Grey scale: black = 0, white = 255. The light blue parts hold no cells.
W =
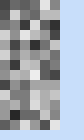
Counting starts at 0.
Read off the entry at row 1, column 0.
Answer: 82
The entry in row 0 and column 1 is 105
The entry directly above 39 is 175
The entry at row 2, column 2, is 58
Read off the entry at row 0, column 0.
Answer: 70
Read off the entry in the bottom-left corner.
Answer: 94
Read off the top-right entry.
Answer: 134
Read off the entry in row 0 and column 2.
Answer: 94
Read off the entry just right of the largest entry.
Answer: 94
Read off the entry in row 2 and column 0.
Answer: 114
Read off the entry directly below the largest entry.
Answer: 165
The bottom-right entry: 228
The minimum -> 39
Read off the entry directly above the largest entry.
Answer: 187
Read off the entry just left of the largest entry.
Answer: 175
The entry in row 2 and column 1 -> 134
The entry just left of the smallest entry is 153

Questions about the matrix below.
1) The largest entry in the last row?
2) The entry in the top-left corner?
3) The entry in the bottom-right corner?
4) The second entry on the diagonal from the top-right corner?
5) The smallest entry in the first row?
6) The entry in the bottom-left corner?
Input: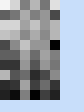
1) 127
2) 244
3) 33
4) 150
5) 118
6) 33

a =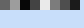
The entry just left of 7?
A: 157
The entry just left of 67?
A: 7

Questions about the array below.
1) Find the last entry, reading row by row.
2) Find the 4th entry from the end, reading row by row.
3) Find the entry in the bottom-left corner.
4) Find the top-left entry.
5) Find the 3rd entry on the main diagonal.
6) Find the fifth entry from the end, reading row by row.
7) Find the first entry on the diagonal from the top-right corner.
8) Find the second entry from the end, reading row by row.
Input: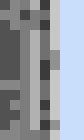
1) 199
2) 124
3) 134
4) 82
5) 124
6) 134
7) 199
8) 112

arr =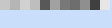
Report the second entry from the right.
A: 64
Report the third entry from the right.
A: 143
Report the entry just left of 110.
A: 120
